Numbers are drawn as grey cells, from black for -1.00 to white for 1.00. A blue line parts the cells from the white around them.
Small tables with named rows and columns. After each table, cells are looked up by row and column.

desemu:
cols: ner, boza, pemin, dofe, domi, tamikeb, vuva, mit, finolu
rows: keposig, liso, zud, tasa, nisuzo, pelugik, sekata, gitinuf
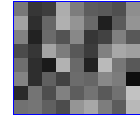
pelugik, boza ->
-0.64
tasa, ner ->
-0.41
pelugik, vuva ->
0.07
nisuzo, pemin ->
-0.80
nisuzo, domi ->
-0.18
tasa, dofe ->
-0.03
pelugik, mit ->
-0.03
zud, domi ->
0.07
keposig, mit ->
-0.38
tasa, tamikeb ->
-0.53
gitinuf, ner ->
-0.11
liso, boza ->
-0.64
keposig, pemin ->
-0.52
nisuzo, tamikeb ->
-0.74
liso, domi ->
0.16
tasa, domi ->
-0.31
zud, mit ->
0.00
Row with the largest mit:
tasa

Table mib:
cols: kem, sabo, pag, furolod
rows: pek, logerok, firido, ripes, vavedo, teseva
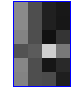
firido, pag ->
-0.87
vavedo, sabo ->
-0.39
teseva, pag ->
-0.41
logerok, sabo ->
-0.39
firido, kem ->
0.03
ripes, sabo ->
-0.29
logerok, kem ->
0.08
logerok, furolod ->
-0.82
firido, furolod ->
-0.59
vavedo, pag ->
-0.83
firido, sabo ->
-0.39
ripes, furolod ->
-0.06
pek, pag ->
-0.75
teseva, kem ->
0.03
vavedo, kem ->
0.05
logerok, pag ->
-0.75
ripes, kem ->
-0.36
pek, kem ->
0.08
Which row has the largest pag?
ripes

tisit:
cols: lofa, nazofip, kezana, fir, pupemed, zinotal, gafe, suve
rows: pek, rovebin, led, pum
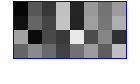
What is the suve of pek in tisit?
0.22
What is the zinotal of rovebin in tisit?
0.25
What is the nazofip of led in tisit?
-0.92
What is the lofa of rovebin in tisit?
-0.88
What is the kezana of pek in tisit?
-0.57
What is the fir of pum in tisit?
-0.49
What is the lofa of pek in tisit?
-0.95
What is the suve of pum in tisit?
0.50
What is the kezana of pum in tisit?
-0.18
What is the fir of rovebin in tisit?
0.54
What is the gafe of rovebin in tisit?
-0.07
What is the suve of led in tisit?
-0.62
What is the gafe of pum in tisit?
-0.26
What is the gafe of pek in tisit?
-0.09
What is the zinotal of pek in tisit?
0.20
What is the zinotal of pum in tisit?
0.22
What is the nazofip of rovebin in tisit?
-0.21
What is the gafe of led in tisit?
0.05
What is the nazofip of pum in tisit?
0.08

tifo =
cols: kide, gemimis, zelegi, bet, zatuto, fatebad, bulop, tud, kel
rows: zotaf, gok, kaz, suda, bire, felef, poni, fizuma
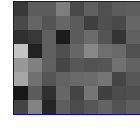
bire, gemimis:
0.00
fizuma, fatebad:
-0.32
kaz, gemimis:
-0.56
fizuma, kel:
-0.26
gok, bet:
-0.20
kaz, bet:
-0.78
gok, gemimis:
-0.21
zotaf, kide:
-0.55
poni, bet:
-0.20
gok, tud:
-0.43
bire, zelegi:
-0.24
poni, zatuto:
-0.47
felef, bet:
-0.22
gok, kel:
-0.20
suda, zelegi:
-0.25
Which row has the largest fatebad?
suda

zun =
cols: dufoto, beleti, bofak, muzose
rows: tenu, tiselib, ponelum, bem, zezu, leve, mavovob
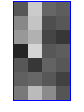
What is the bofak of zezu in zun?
-0.22
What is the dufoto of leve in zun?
-0.25
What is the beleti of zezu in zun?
-0.57
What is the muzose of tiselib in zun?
-0.32
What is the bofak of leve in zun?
-0.32
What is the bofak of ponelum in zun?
-0.46
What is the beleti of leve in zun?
-0.19
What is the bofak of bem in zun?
-0.32
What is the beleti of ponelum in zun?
0.39
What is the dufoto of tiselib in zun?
0.07
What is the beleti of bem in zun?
0.66
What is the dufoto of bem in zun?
-0.72
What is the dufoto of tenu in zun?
-0.32
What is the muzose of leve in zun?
-0.49
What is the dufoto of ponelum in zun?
0.19
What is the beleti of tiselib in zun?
0.54

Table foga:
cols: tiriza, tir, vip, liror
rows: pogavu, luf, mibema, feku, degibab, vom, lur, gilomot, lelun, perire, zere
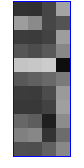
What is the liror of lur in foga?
0.21
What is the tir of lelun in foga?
-0.27
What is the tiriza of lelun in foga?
-0.19
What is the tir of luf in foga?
0.08
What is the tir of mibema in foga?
-0.54
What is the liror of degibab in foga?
-0.89
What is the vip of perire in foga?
-0.60
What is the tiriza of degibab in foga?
0.54
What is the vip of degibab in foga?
0.60
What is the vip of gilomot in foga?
-0.48
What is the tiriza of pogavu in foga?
-0.61
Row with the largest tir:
degibab

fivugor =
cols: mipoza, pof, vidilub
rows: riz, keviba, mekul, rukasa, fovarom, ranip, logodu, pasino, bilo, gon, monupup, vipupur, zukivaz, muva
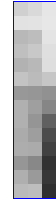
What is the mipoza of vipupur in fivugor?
0.18
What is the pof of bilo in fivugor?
0.17
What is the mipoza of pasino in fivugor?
0.38
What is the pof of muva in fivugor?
0.48
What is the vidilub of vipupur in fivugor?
-0.61
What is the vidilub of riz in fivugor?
0.80
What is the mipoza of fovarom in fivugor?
0.40
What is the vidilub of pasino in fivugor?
0.05
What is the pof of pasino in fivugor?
0.25
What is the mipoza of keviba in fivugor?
0.77
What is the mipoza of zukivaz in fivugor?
0.37
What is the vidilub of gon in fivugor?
-0.40
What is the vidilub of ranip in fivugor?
0.55
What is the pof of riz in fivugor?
0.70
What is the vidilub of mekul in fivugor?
0.79

